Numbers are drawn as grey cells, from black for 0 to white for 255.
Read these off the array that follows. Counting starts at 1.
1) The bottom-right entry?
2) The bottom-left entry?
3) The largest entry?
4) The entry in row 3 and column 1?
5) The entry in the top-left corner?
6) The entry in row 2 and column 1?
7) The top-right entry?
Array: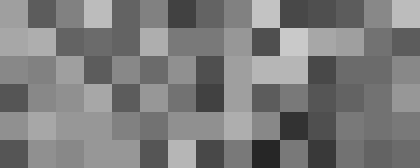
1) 107
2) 85
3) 201
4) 136
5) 159
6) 167
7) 188

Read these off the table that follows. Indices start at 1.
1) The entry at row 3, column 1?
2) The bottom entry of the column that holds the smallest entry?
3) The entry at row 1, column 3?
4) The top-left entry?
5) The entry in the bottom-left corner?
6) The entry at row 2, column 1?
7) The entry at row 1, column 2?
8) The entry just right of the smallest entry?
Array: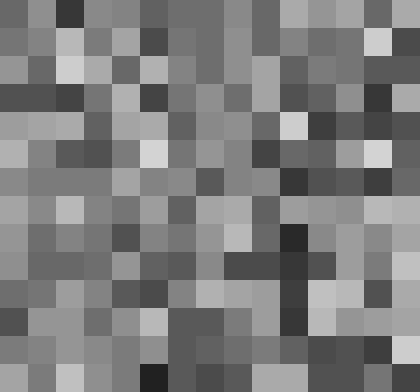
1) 149
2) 33
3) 55
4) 104
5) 164
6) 117
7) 143
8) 89

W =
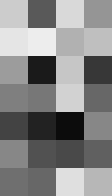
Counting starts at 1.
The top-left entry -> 204
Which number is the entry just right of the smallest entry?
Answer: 135
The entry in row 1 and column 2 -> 89
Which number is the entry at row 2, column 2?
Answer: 237
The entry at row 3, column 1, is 156
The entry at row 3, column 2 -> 26
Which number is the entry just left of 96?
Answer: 73
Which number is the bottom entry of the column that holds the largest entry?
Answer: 103
